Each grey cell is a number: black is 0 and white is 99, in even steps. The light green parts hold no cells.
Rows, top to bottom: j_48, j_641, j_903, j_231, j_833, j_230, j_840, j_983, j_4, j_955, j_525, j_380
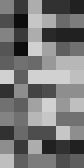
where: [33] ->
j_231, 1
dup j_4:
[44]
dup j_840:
[55]
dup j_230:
[81]
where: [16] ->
j_903, 4
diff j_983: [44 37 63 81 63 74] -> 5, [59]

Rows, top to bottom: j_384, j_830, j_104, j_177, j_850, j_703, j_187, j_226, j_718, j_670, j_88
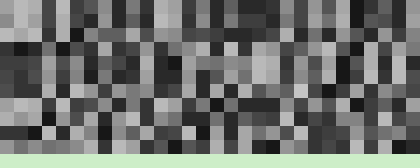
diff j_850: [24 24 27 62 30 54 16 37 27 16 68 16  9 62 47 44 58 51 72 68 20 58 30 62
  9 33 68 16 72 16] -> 17, [54]
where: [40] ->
j_187, 29
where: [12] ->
j_703, 7

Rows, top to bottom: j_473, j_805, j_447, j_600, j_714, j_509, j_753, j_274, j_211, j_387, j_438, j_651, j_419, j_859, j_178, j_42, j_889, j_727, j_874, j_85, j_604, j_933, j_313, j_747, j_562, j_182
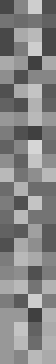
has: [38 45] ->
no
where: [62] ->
j_889, 3
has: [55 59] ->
no
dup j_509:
[52]

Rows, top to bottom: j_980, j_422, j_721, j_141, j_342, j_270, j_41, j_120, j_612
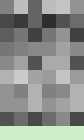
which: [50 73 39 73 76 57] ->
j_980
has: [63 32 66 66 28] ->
no
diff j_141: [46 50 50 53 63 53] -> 3, [53]
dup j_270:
[60]
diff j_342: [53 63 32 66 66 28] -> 6, [32]

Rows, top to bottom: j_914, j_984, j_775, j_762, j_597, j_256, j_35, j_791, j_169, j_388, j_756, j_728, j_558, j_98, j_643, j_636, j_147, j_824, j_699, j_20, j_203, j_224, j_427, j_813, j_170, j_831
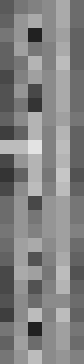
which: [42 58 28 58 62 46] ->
j_643
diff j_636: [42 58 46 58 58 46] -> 5, [62]
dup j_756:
[73]
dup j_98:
[73]
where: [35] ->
j_914, 1

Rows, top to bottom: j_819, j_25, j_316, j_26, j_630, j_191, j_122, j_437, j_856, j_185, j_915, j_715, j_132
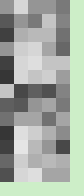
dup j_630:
[76]
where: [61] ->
j_191, 5
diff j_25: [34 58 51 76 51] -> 3, [47]
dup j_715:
[68]
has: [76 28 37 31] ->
yes
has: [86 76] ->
yes

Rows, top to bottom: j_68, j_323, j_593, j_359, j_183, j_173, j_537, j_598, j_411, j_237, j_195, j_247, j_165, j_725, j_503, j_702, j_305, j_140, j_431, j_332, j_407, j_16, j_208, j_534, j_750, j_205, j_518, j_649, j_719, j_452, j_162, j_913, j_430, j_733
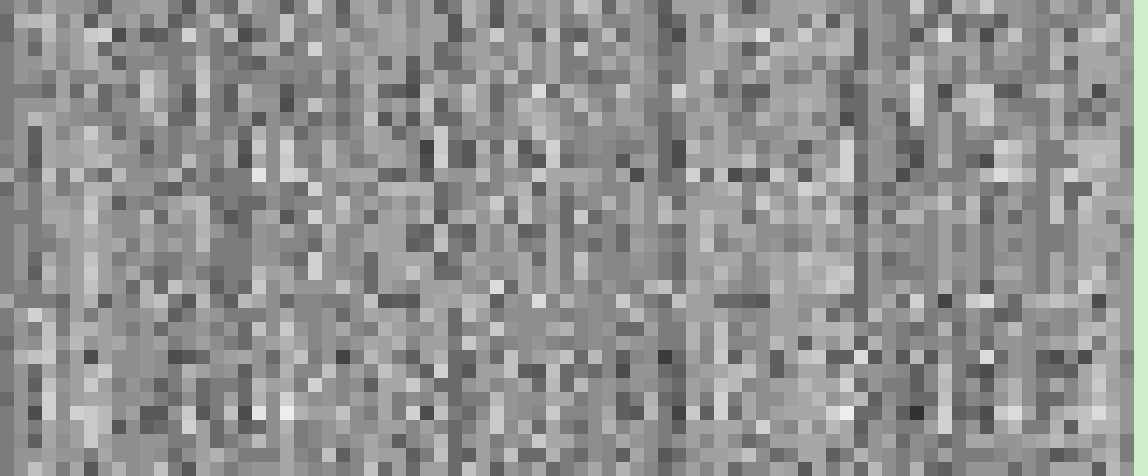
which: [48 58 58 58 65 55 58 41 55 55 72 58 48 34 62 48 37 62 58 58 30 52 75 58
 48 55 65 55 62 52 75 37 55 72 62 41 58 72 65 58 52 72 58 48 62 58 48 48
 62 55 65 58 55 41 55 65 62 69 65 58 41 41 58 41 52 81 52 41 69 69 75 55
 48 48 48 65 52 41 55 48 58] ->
j_598
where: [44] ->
j_165, 54
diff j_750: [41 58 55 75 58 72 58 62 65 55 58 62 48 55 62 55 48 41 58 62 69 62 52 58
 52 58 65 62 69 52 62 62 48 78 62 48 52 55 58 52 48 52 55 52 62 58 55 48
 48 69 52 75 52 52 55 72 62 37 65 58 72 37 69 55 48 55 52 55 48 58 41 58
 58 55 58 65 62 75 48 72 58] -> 80, [69]

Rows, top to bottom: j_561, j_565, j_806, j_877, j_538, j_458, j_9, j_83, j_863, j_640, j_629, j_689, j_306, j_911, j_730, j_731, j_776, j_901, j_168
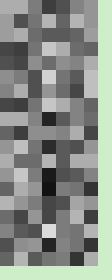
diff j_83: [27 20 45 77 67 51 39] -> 2, [24]
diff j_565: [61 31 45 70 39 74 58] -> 6, [70]
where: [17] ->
j_629, 4
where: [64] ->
j_730, 6
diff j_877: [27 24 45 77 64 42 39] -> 5, [67]

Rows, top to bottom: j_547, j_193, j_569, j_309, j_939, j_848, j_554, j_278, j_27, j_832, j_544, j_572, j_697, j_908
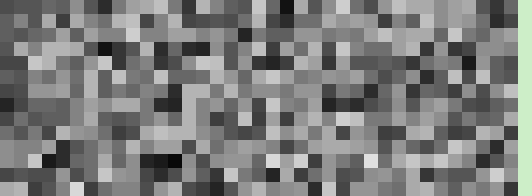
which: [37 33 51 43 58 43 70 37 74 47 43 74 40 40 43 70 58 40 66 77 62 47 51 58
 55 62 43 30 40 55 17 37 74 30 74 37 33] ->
j_848
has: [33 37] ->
yes
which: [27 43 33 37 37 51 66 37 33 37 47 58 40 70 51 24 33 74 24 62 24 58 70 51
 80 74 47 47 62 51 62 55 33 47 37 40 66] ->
j_27
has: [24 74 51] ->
no

